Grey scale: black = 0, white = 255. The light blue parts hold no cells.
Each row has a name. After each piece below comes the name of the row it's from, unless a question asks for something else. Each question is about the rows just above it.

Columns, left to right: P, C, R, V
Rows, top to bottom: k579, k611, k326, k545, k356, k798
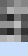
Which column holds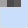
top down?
V
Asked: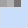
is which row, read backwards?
k611
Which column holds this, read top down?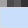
V
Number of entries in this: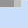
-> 3

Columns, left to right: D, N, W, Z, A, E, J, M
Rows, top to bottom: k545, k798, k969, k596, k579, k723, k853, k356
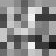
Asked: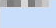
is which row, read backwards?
k596
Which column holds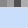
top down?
W

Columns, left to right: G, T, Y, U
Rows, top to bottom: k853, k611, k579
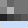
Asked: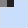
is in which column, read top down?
G
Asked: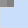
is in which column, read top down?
G
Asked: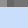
k853
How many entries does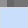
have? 4

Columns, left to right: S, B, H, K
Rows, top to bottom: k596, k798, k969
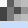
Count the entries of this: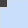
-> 1
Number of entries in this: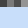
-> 4
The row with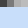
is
k969
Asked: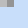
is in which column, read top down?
K
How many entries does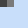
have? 2
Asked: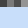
k798
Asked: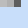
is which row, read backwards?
k596

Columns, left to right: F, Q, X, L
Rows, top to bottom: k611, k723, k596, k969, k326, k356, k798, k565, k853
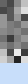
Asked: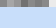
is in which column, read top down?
X
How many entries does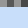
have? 4
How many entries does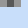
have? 3

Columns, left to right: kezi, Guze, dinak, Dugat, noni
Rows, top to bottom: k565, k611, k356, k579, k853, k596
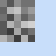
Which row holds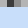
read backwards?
k596
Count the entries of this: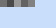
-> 5
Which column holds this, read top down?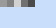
noni
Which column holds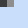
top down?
Guze
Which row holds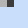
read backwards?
k596
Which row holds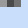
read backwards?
k356

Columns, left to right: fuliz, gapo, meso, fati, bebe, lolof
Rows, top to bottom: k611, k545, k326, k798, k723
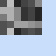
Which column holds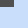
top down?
fuliz
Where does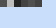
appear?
k723
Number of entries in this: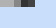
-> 5
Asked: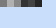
k326

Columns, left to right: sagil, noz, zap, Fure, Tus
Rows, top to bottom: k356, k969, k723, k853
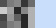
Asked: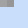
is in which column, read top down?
noz
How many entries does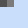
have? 2

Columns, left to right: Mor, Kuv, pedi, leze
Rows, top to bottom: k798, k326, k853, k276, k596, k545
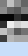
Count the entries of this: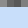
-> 4
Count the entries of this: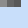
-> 3
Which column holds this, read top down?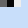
Kuv

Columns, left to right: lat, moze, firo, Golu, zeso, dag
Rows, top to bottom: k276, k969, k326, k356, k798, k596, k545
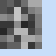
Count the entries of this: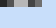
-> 6
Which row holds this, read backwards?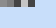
k969
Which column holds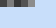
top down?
moze
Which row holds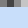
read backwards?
k326

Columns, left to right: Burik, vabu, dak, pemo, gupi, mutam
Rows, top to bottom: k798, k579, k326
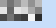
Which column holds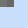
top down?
vabu
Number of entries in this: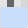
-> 4
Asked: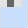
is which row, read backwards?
k579
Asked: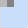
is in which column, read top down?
mutam

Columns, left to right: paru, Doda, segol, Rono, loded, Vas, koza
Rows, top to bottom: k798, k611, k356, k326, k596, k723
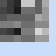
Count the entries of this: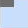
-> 2
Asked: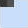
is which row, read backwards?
k798
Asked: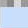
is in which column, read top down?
Vas
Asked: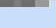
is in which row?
k723

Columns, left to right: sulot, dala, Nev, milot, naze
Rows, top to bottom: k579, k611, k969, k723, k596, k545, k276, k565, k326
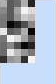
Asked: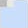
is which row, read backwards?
k565
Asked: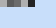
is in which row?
k579
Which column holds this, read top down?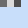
Nev
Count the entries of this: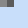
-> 2
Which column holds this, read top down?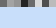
Nev

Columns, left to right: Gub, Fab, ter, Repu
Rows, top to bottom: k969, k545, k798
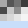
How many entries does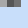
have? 3
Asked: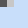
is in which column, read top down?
Fab
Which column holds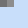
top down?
ter
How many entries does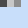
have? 3
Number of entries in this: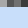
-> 4

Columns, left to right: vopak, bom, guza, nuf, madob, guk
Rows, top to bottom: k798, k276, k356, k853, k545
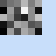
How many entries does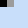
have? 2
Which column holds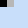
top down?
vopak

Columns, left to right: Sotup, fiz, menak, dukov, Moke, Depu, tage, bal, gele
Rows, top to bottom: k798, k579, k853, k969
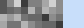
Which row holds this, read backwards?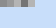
k579
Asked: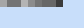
k969
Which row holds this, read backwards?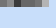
k853
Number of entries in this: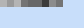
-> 9
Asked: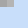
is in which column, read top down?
tage
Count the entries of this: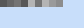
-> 9
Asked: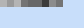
k853

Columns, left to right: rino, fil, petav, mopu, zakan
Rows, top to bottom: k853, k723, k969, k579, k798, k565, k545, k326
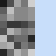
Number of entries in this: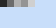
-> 5
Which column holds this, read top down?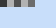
fil
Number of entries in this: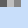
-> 3

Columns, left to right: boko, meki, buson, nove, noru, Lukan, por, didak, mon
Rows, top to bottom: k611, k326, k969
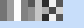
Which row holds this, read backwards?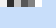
k611
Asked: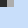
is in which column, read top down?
por
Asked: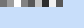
k611

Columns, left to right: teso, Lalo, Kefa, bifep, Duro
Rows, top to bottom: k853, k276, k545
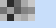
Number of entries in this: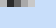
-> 5
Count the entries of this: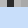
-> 4
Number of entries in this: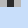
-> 3
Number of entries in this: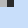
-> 2

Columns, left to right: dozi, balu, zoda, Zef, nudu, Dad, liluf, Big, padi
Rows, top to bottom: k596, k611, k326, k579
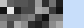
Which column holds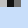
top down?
dozi
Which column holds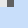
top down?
balu
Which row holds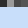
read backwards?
k596
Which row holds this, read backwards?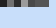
k596
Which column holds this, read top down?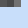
Zef
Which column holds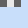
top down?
balu

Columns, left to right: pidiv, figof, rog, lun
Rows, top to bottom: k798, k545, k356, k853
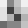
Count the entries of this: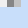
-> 3
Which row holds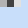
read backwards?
k545
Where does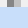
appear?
k798
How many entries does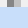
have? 4
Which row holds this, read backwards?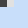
k545
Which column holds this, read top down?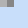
figof

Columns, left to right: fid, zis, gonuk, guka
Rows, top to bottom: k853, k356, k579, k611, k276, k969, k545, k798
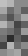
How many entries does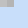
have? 2
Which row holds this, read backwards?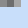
k356
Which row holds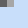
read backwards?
k798
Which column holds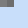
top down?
fid
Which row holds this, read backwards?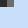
k969

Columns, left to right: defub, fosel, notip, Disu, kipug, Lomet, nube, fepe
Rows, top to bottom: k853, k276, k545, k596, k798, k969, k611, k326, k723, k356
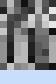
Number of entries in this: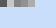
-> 5
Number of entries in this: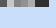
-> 7
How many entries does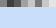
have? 8
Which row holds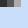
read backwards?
k853
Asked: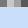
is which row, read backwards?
k596
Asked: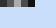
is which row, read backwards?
k853

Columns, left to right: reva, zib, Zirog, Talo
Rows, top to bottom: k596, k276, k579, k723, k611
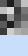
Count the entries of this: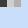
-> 3
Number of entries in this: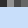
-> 4
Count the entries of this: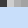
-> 4
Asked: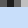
k596
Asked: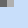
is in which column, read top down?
Zirog

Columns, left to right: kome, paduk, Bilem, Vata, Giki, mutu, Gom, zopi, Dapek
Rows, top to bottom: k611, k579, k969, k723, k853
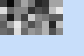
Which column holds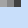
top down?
Vata
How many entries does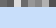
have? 8
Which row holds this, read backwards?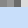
k853
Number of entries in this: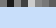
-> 8
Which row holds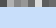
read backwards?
k853

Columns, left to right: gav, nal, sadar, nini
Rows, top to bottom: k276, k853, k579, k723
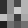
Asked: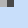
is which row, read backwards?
k276
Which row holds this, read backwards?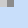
k853
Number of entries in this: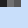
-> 3
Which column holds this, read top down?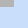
nini

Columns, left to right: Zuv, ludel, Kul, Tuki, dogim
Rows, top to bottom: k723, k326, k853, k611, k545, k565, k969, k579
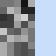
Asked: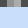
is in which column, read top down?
Tuki
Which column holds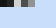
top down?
Tuki
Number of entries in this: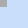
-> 1
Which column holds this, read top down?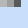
Kul

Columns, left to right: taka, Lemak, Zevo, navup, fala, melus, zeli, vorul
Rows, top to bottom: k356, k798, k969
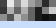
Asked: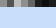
k969
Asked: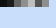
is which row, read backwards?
k969
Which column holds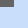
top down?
fala
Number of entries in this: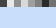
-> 8
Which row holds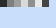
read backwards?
k356

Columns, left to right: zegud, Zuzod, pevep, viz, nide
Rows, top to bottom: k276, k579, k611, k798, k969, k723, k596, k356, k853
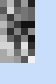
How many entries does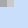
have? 2
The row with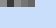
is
k611

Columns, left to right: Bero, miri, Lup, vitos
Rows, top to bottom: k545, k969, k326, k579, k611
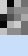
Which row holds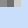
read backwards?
k969
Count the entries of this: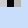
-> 3
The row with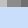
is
k611
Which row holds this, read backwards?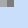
k326
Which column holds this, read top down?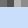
miri
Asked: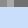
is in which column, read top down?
vitos

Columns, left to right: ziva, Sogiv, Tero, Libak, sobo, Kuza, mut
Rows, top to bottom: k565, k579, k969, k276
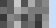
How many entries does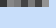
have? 7
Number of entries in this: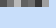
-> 7
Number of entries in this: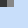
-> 2
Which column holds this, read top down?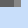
Sogiv
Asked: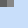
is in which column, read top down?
Sogiv
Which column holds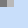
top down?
Tero
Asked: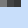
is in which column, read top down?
Kuza

